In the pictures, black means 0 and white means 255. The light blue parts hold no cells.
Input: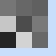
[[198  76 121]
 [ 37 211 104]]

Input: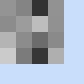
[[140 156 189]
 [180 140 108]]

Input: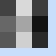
[[103 165  18]
 [ 87 208  42]]

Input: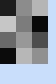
[[198 124   9]
 [106 152  77]]

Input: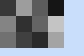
[[132  48 100]
 [113  64  42]]

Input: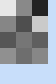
[[134  78 202]
 [ 86 118  95]]
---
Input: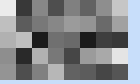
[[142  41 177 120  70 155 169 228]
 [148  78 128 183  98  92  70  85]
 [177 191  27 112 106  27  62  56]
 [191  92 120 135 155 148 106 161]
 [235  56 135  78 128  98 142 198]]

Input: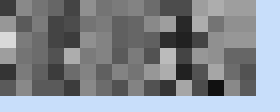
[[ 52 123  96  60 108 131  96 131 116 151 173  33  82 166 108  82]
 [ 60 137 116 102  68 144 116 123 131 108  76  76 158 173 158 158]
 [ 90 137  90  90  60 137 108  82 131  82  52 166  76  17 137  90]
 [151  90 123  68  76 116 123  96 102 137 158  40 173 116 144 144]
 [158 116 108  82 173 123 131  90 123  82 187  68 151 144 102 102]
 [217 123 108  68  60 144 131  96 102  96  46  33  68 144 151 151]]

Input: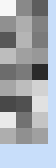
[[ 72  80 225]
 [ 87 181 122]
 [108 122  42]
 [144 174 129]
 [166 189 210]
 [174 144 160]
 [189 160 152]
 [233 114 196]
 [247 137  93]]

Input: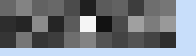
[[ 45  37 139  37  91 245  18  75 160 124 153]
 [ 53 118  53  61 110 131  83  67  83  67  45]
 [104 131  98 104  75  31  91  98  61 110 118]]

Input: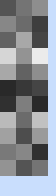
[[ 40  56  69]
 [ 48 127  40]
 [ 84 115 142]
 [ 99 169  69]
 [121 135  48]
 [135 107  62]
 [148  84 115]
 [162  77 154]
 [169  99 142]
 [185 107 192]
 [214 148 235]]

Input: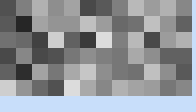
[[ 73 135  73  81 119 142 127 119 169 142  97  97]
 [ 81 127 177 142 163  73  89 127 185 156 177 135]
 [ 89  38 163 148 148 192 156 105 113 192 148  97]
 [ 97  45 163 119 169 198 142 119 113 192 142  89]
 [113 105  65 206  97  58 220 127 185  73 156 177]
 [206 148 105  81 220 169 135 177 163 156 119 135]]
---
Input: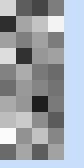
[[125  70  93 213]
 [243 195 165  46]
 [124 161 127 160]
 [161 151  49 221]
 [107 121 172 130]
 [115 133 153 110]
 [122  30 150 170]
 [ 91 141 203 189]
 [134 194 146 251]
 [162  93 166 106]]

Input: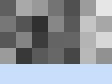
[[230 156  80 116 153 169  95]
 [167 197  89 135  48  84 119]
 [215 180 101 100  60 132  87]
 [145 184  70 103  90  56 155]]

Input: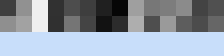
[[ 80  67 139 125 119 159   6  32  62  77  49 239 145  63]
 [102  76  93 154  78 174  44  18  68 117  48 239 162 143]]

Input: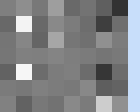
[[ 50  95 115 105 158 120 142 127]
 [110  62 109 124 137 105 243 104]
 [124 144 112 118 166 101 134 117]
 [121 117 123 126 132 127 128 118]
 [108  54 108 127 124 108 246  98]
 [ 99  94 136 121 124 128 120 123]
 [144 205 123 137 114 120  98 129]]

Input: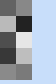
[[136  99]
 [ 34 186]
 [230  78]
 [190  56]
 [122 138]]

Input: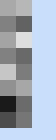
[[183 169]
 [ 98 129]
 [221 164]
 [104 130]
 [124 198]
 [167 145]
 [108  26]
 [118  76]]
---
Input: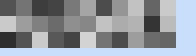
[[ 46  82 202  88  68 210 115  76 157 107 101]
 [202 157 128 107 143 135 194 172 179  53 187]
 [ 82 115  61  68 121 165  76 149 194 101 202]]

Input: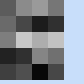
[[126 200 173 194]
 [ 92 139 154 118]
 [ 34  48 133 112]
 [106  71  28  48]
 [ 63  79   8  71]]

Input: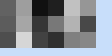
[[ 78 214  66  47 128 135]
 [ 92 166  54 120 179  72]
 [ 98 158  17  31 193 150]]

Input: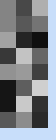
[[ 21  94 207]
 [132  72 175]
 [132  88 116]
 [ 56 195 102]
 [146 154  64]
 [ 21 201  49]
 [ 88 140  42]
 [162  36  15]]

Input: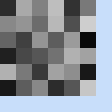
[[100  64 148  93 155   9]
 [ 24  93 136  44  86 198]
 [ 44 169 129 190  50 121]
 [136 148 108 184  79 206]
 [ 32  72  86 114 177 162]
 [177 121  57 162 142  24]]

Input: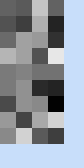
[[ 98  90 196  98]
 [ 82  62 175  35]
 [153  68 168 210]
 [106 161 153  49]
 [ 74 145 137   2]
 [122 130 114 114]
 [137 210  90  62]
 [181 161  82 231]
 [122 145  42  35]]

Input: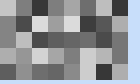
[[132  75 219 158 219  61  87 174]
 [174 150 211 166 126 205 182 118]
 [ 94 144 110 102 138 205  55 174]
 [132 190  75  94 102 110  75 118]
 [197 126  55 126 166 110 190  55]]

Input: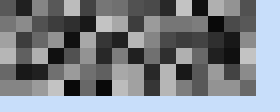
[[182  96 176  16  81 147  40 125  32 112  47 176 104  32  16 195]
 [133 133 155 195   9 104   9 188 161  54 182 125  88 147 147 104]
 [ 88  32 133  88 188  67 118 112  81  74  40 195  16 176 147  81]
 [161  61 104 147  16 168  54  32 182 133  74  61  67  47  24 139]
 [118 139  81  61  47  24 195 168  61 155 118 118 125   9  74  88]
 [104  24  32 112 155 112  96 168 161  40 182  24  88 155  67 139]]
